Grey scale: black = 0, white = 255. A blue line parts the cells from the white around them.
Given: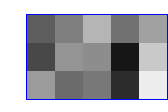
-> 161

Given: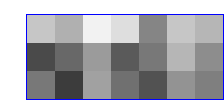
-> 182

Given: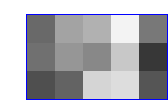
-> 120

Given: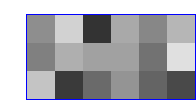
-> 182

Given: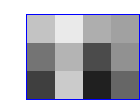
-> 161

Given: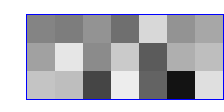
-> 167

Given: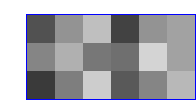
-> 162
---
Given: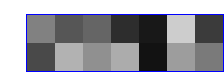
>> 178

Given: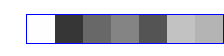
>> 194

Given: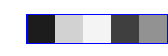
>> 210

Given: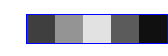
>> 148

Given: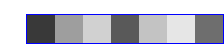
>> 209

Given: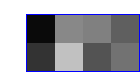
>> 136

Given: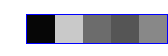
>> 136

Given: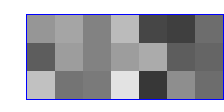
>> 193

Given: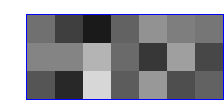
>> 180

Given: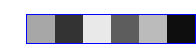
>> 187
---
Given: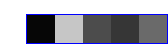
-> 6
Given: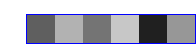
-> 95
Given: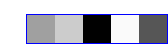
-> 160
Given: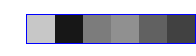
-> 199
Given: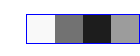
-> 249
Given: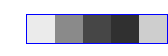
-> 235
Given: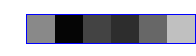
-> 137
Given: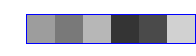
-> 157
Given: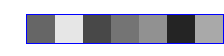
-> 102
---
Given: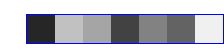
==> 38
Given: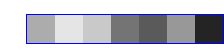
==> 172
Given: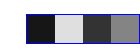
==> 22
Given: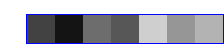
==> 66
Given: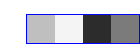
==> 191
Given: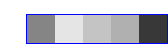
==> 133
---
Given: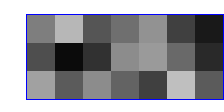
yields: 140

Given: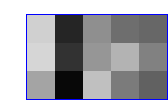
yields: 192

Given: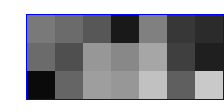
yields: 158

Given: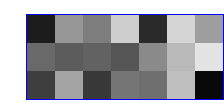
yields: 56

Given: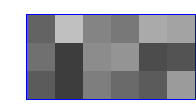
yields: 126

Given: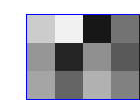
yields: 177

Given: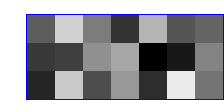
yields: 77
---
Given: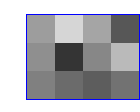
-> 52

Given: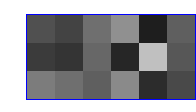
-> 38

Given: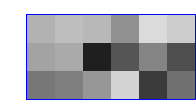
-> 85

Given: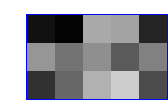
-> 143

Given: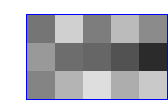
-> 102

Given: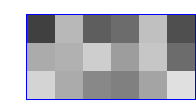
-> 157

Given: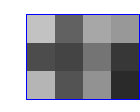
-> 68

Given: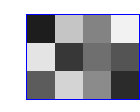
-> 55

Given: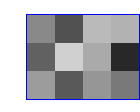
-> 208
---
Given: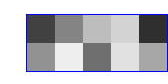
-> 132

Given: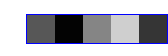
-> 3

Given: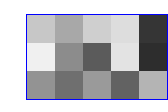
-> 168

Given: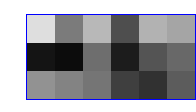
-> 123

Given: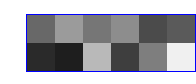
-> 155

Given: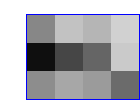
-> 194
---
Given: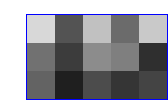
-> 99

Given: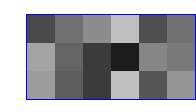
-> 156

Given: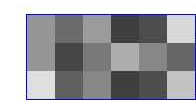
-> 222

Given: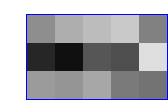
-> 155

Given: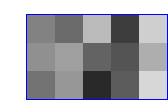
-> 115

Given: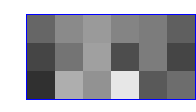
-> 48

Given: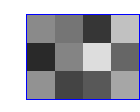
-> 146

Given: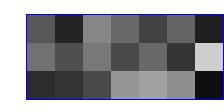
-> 44
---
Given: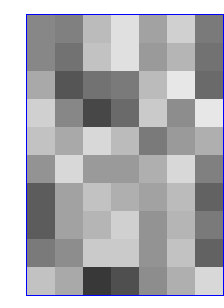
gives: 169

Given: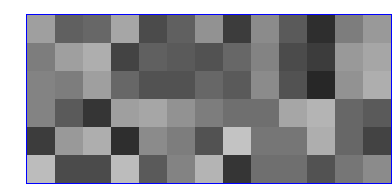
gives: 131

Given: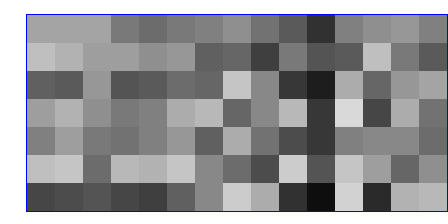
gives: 96

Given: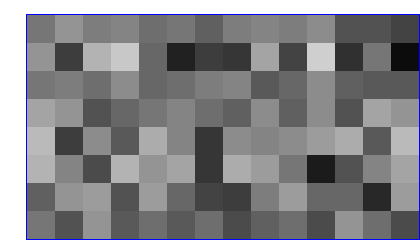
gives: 118

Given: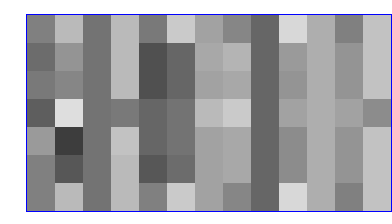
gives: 121

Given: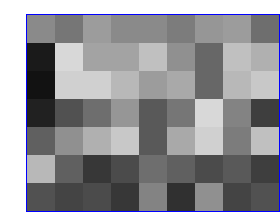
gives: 18

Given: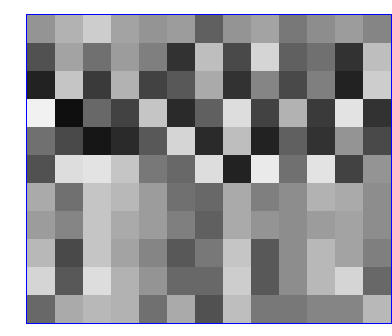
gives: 34

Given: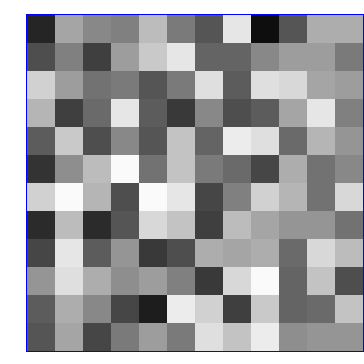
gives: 209

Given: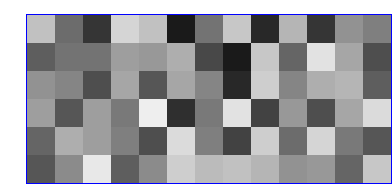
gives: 146
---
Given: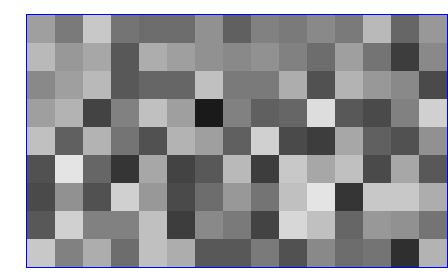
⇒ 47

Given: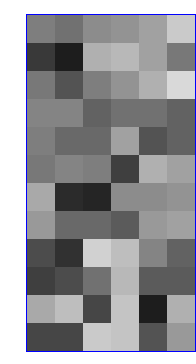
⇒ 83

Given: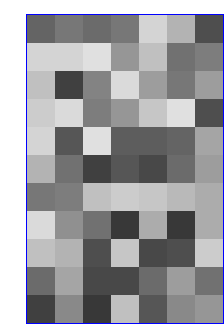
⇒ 137

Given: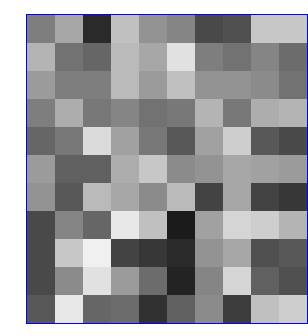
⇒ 192

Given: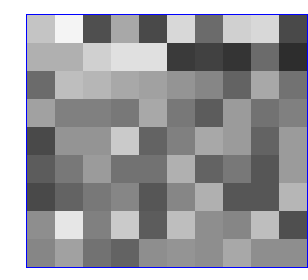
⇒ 142
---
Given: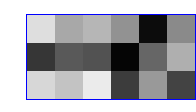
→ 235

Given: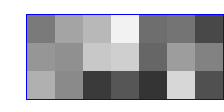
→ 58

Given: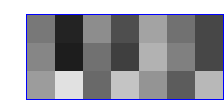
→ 105

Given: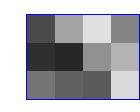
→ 90

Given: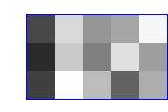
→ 188

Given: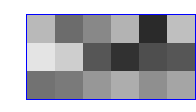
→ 151

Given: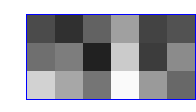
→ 117
